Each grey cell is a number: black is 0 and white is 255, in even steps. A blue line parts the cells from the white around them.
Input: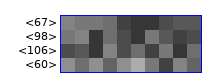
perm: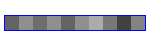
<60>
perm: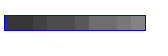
<106>
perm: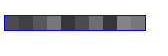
<98>
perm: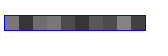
<98>
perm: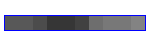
<67>

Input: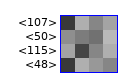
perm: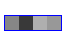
<48>
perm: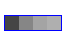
<115>
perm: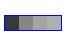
<107>

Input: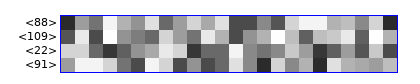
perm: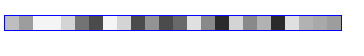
<91>
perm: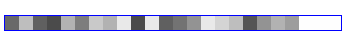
<109>
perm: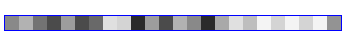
<91>
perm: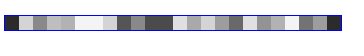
<88>
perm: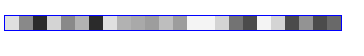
<91>
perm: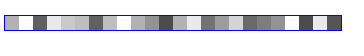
<109>
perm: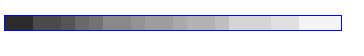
<88>

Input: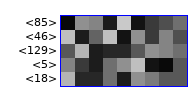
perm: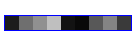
<5>
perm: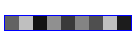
<46>
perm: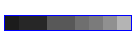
<18>
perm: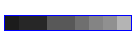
<129>
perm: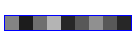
<129>
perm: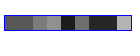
<18>

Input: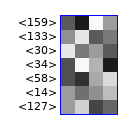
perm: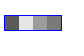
<30>
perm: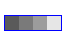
<30>
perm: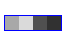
<58>
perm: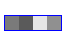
<133>
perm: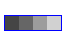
<127>
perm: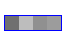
<14>

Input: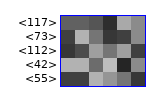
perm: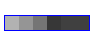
<55>
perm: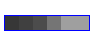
<112>

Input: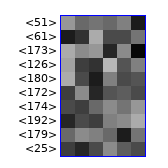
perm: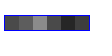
<25>
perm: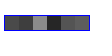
<172>
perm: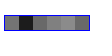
<179>
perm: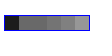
<51>

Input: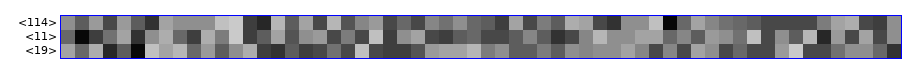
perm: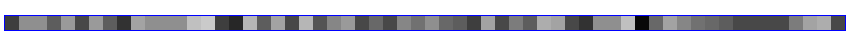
<114>
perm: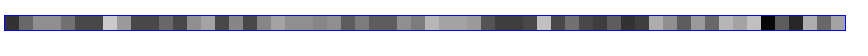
<19>
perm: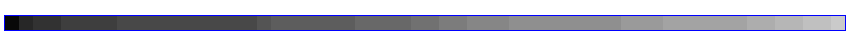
<19>
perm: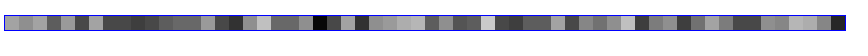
<19>
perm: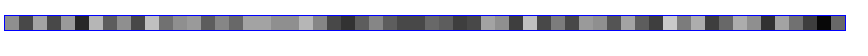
<11>

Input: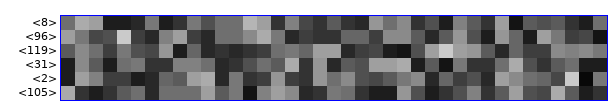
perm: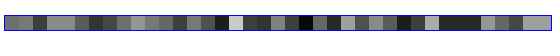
<2>
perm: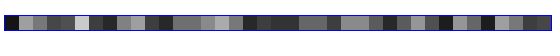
<96>
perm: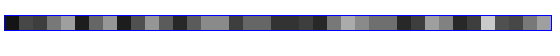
<96>
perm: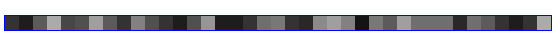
<105>
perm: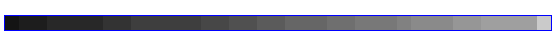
<119>
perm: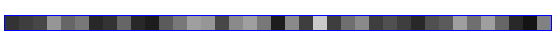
<119>

